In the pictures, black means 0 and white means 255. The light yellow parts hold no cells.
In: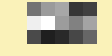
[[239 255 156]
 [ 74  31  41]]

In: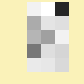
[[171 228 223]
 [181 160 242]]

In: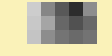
[[200 165 103]
 [196 141 116]]

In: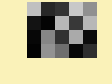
[[ 19   4 183]
 [  7 134  49]]

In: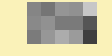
[[137 145 122]
 [123 151 172]]

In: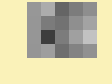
[[150 123 114]
 [150  61 124]]

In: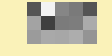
[[163  63 123]
 [155 169 167]]
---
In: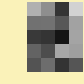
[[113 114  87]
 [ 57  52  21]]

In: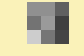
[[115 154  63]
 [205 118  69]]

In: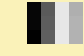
[[  6  93 231]
 [  1  95 232]]

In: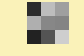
[[175 135 132]
 [ 34  84 206]]

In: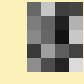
[[125  99  32]
 [137 102  19]]

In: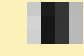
[[212  22  52]
 [208  23  53]]

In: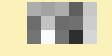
[[108 194 108]
 [116 251 116]]
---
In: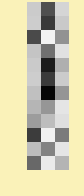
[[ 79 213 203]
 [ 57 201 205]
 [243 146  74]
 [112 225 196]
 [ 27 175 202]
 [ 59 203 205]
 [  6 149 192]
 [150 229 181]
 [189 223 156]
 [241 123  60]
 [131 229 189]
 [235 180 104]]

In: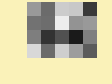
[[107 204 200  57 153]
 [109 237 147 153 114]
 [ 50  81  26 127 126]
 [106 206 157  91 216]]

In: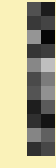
[[ 28  81]
 [ 68  57]
 [  6 149]
 [ 61  53]
 [191 135]
 [123  74]
 [145  84]
 [ 90  30]
 [ 19  47]
 [ 96 133]
 [ 71  47]]

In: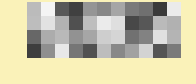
[[244  88  64 149 135 166 122 112  58 235 187]
 [226 178  80 190 235 223  72  87 186 177 189]
 [172 185 146 166 206 213 113 130 224 180 103]
 [143 232 118  81 189 136 161 211  84 122  62]]

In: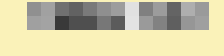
[[161 112  98 122 143 157 225 128 156 100 174 154 144]
 [163  57  79  79 119  91 227 154 130  95 150 159 160]]

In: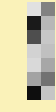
[[129 225]
 [183  26]
 [199  78]
 [192 210]
 [167 217]
 [114 163]
 [197  14]]

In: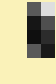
[[222  89]
 [ 79  22]
 [ 44  15]
 [ 25  89]]
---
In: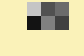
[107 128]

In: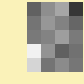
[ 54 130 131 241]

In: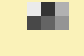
[177 100]

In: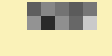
[118 103]

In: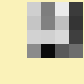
[ 59 192 208 139]

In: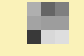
[127 157  57]
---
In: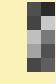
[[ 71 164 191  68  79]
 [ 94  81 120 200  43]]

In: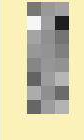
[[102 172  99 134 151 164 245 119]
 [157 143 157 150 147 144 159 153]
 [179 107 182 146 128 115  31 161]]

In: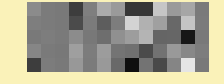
[[ 61 134 121 126 139]
 [124 122 125 123 123]
 [121 120 122 121 121]
 [152 159 140  75  61]
 [123 124 120 123 127]
 [153 156 110  93 171]
 [105 116 144 125 154]
 [ 15 112 157 211  54]
 [115  75 180 177  54]
 [ 73 114 101 160 198]
 [133 153 102 104 154]
 [229 136  23 196 166]
 [121 125 121 123 122]]

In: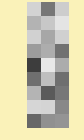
[[103 214 180 111  61 156 209 179 211]
 [144 212  90 191 232 173 167 199 118]
 [148 136 119 111 172 113 208 228 205]]

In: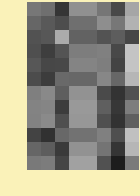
[[121 102  67 130 131 127  76  87  79  82 102 119]
 [124  93  49 138 133 137  60  71  62  87  89 111]
 [ 69  58 104  79  60  94 105  72  84 171  77  53]
 [161 146 114 151 153 146 103 132 125  98 111 144]
 [161 146 114 151 153 146 103 132 125  98 111 144]
 [ 81 116 128  80  95  74 135 126 128  83 142 118]
 [ 29  53  79  50  55  51 103  67  72  93 119  72]
 [122 182 192  95 125  81 182 196 196  70 178 166]]

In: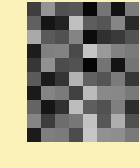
[[ 27 133 100  26  90  54  28 169  96  62]
 [126  61  21 132  26 145 128  90  21 148]
 [123 109  49 123  53  76 130  81  35  81]
 [ 76 119 189  65 179  82  74 132 192  86]
 [198 194  94 187  97   5 196  12  93   7]
 [145  87  81 137  84 116 154  48  85 117]
 [142 174 127 136 123  20 130  58 134  18]
 [121  80  45 121  55 116 122  82  41 123]]
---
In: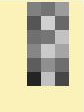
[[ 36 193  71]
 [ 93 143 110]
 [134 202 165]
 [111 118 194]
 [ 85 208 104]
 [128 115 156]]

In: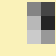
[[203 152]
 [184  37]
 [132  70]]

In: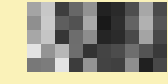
[[120 124 227  60 148  67  64 142  32  72]
 [227 148 183 110  51  68  76 110  84  57]
 [167 197  54 109 141  37  43  73 164  72]
 [143 202  94  82 168  25  46  99 177  85]
 [164 199  62 103 146  34  42  78 167  74]]

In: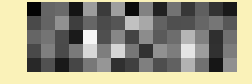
[[ 40  81  25  70 120 150  48  64 127  78  97 178 113  22 144]
 [ 73 127  74 122 216 126 214 118  49 145 125 229 157  49 124]
 [101 116  75  26 246  79 135  68 140  90 109 181 129  47 111]
 [ 74 100 145  62 102  75  85 193 168  98  79  80 102 118  87]
 [  4 101 106  20 156  59 159  11 130  33 115  55  95  51  25]]

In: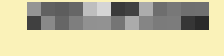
[[ 64 137 102 126 145 146 117 171 133 123 124  54  42]
 [148  97  93 102 190 213  58  65 172 110 120 111 112]]

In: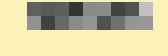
[[145  65 104 139 148  81 112 149 151]
 [ 96  89  94  52 137 140  67  82 193]]

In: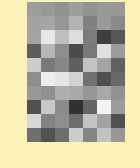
[[111  82 110 205 133 195 150]
 [215 130 142 109 195 162  80]
 [ 81 200 139  49 101 243 155]
 [153 144 174 169 151 168 146]
 [141 237 230 210 113  79 104]
 [205 122 135  95 195 164  96]
 [ 93 182 142  75 121 225 156]
 [163 231 191 222 123  63  88]
 [162 165 150 179 129 153 137]
 [158 153 145 158 147 153 151]]
